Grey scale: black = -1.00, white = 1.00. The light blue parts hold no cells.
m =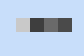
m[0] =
0.58
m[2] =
-0.17
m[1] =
-0.51

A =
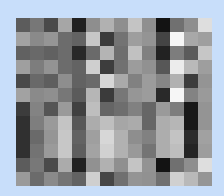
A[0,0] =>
-0.28
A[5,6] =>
-0.54
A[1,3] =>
-0.15
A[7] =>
[-0.62, -0.01, 0.21, 0.54, -0.32, 0.35, 0.50, 0.30, 0.34, -0.20, 0.36, 0.43, -0.81, 0.16]
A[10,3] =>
0.34
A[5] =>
[0.27, 0.08, 0.12, -0.07, -0.29, 0.43, -0.54, -0.07, 0.18, 0.22, -0.68, 0.93, 0.03, 0.21]
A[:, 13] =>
[0.74, 0.25, 0.55, 0.24, 0.16, 0.21, 0.16, 0.16, 0.26, 0.23, 0.74, 0.17]
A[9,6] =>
0.64
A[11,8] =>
0.16
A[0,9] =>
0.12
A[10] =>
[-0.28, -0.06, -0.42, 0.34, -0.74, 0.14, 0.39, 0.12, 0.54, 0.15, -0.85, -0.12, 0.11, 0.74]
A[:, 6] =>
[0.39, -0.54, 0.41, -0.52, 0.69, -0.54, -0.21, 0.50, 0.69, 0.64, 0.39, -0.45]
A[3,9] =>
0.14
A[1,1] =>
0.08
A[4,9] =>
0.22
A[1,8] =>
0.24
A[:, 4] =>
[-0.74, -0.22, -0.68, -0.22, -0.23, -0.29, -0.50, -0.32, -0.22, -0.26, -0.74, -0.23]
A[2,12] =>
-0.29
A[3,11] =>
0.85
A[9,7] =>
0.39
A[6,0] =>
-0.53
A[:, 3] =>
[0.30, -0.15, -0.15, -0.15, 0.11, -0.07, 0.21, 0.54, 0.56, 0.56, 0.34, -0.09]
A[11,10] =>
-0.12
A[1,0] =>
0.27
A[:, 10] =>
[-0.85, -0.47, -0.73, -0.32, 0.05, -0.68, 0.21, 0.36, 0.36, 0.36, -0.85, -0.12]
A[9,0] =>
-0.62

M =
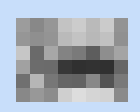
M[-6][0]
0.22
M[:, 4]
[0.60, 0.53, -0.04, -0.62, -0.22, 0.73]
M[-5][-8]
0.18
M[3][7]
-0.20
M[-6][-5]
0.53
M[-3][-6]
-0.16
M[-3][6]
-0.62
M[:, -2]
[0.59, 0.51, 0.11, -0.62, -0.35, 0.65]
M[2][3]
0.03
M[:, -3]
[0.46, 0.44, -0.27, -0.61, 0.07, 0.67]
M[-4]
[0.55, -0.17, 0.31, 0.03, -0.04, -0.27, 0.11, 0.29]
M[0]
[0.22, 0.07, 0.18, 0.53, 0.60, 0.46, 0.59, 0.15]
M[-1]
[0.07, 0.19, 0.10, 0.62, 0.73, 0.67, 0.65, 0.08]
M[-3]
[0.26, -0.15, -0.16, -0.57, -0.62, -0.61, -0.62, -0.20]

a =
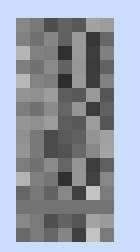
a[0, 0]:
0.06
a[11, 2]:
-0.08
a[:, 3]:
[-0.23, -0.24, -0.63, -0.22, -0.65, -0.27, -0.21, -0.27, -0.30, -0.36, -0.21, -0.62, 0.06, -0.10, -0.22, 0.05]
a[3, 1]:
-0.11
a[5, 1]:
0.12
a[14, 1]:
-0.04
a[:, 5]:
[0.27, -0.57, -0.53, -0.54, -0.54, 0.21, -0.53, 0.22, 0.15, 0.06, -0.52, -0.49, 0.53, -0.10, 0.28, 0.52]
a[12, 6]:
-0.03
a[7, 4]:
-0.31
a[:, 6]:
[0.22, -0.19, 0.00, -0.23, 0.01, -0.33, -0.24, -0.33, 0.26, 0.28, -0.25, 0.06, -0.03, -0.10, 0.21, -0.04]
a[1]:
[0.01, -0.12, 0.05, -0.24, 0.20, -0.57, -0.19]
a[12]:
[-0.20, -0.05, -0.22, 0.06, -0.50, 0.53, -0.03]
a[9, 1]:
-0.05
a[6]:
[-0.02, -0.11, 0.09, -0.21, 0.17, -0.53, -0.24]
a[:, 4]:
[-0.32, 0.20, 0.19, 0.18, 0.20, -0.31, 0.17, -0.31, -0.25, -0.18, 0.17, 0.17, -0.50, -0.10, -0.33, -0.50]
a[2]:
[0.42, 0.01, -0.02, -0.63, 0.19, -0.53, 0.00]
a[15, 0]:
-0.18
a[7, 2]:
0.22
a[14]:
[0.06, -0.04, -0.38, -0.22, -0.33, 0.28, 0.21]
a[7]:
[0.17, 0.12, 0.22, -0.27, -0.31, 0.22, -0.33]
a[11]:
[0.41, 0.00, -0.08, -0.62, 0.17, -0.49, 0.06]

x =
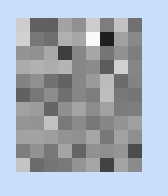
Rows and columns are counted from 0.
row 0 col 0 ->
0.61
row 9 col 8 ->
-0.40
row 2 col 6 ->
-0.08
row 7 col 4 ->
0.08
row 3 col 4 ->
0.06
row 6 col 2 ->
-0.21
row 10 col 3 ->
-0.05
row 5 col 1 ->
-0.07
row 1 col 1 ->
-0.07
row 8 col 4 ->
0.13
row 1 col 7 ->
0.26
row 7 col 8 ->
0.25
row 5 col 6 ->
0.49
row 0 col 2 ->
-0.25
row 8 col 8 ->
0.12
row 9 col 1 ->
0.14
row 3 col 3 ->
0.41
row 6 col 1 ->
0.22
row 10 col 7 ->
0.29
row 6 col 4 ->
0.29
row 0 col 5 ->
0.61
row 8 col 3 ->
0.15
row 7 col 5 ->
-0.06
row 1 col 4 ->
0.30
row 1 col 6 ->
-0.76
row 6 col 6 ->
0.26
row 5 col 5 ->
-0.02
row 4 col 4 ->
0.06

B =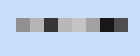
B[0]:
0.13
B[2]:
-0.58
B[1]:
0.42
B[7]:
-0.38

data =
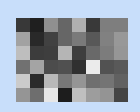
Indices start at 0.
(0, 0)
-0.56
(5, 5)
0.23
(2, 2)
-0.51
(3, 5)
0.84
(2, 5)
-0.18
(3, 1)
0.29
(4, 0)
0.59
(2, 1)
-0.53
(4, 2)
0.45
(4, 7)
-0.24
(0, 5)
-0.55
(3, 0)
-0.11
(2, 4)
-0.51
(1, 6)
0.01
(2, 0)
0.49

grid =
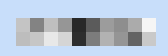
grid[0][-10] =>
0.54
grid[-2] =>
[0.54, 0.03, 0.50, 0.18, -0.69, -0.29, 0.22, 0.11, 0.34, 0.92]
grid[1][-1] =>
0.58
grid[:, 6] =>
[0.22, 0.40]
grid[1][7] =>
0.17
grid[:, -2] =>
[0.34, -0.22]

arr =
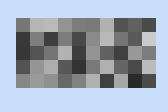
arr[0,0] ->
-0.07
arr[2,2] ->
-0.09
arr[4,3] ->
-0.19
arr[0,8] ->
-0.24
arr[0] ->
[-0.07, 0.43, 0.46, 0.15, -0.03, -0.04, 0.39, -0.35, -0.24, -0.41]
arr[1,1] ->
-0.01
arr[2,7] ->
-0.50
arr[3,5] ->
-0.05
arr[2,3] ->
0.40
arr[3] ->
[-0.35, 0.17, 0.36, -0.31, -0.60, -0.05, 0.38, -0.21, -0.42, 0.47]
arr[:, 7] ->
[-0.35, -0.08, -0.50, -0.21, 0.31]
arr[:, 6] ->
[0.39, 0.45, -0.24, 0.38, -0.50]
